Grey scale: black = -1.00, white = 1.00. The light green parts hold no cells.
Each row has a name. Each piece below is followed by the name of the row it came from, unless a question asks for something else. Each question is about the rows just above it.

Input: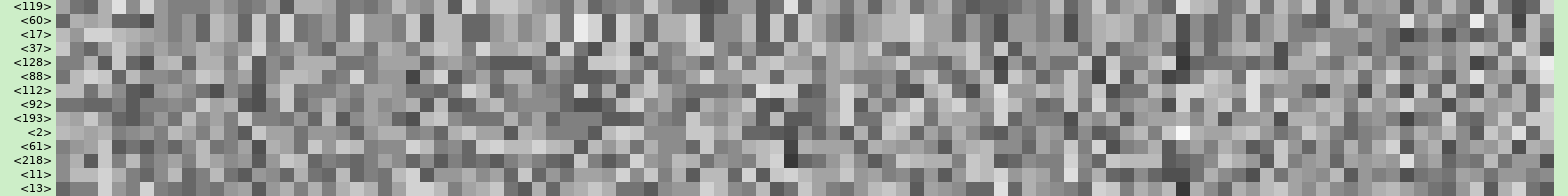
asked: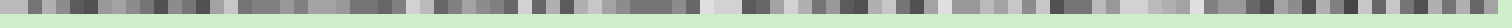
<112>
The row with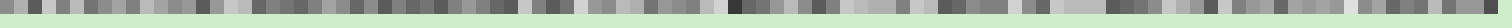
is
<218>
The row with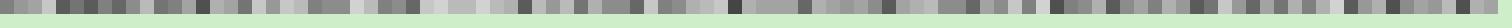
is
<61>
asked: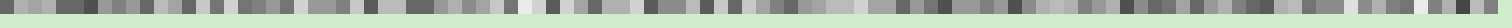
<60>

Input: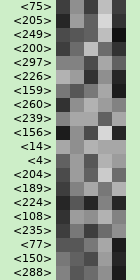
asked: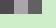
<297>
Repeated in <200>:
[-0.15]
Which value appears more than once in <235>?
[-0.51]
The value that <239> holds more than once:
[0.31]
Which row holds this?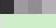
<108>
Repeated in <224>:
[-0.70]
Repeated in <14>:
[0.31]

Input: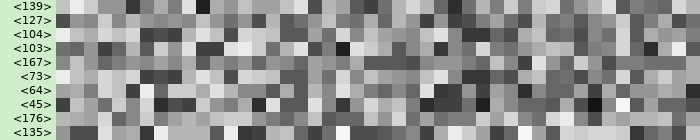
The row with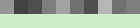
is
<127>
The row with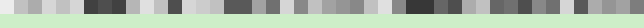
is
<104>
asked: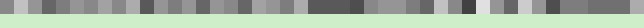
<167>

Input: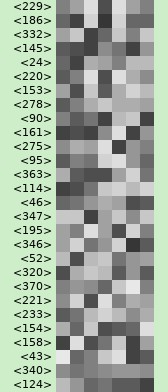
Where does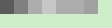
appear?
<278>
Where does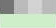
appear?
<233>
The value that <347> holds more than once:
[0.56]
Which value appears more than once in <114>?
[0.65]

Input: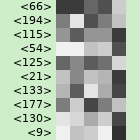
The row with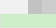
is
<54>
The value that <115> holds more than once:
[0.17]

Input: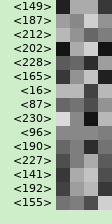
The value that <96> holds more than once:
[0.07]
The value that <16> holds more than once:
[0.44]

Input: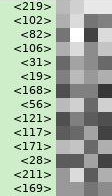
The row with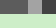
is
<28>
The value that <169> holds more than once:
[0.20]

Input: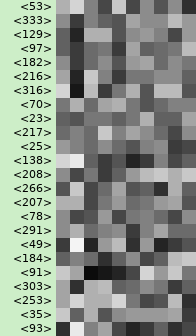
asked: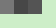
<253>
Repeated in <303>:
[-0.24]
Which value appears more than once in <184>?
[-0.24]
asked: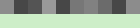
<78>
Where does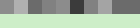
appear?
<291>

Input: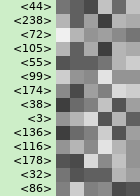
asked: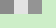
<99>
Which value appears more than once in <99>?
[0.16]
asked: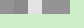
<99>
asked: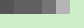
<55>

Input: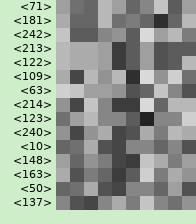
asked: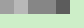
<123>
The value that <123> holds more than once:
[0.05]
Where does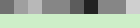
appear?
<123>
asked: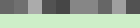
<50>
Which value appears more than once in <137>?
[0.05]

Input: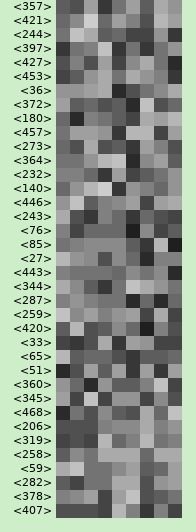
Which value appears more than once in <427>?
[-0.37]
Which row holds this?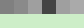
<446>
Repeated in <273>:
[-0.37]
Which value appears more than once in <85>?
[0.08]
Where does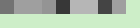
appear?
<457>
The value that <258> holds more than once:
[0.33]

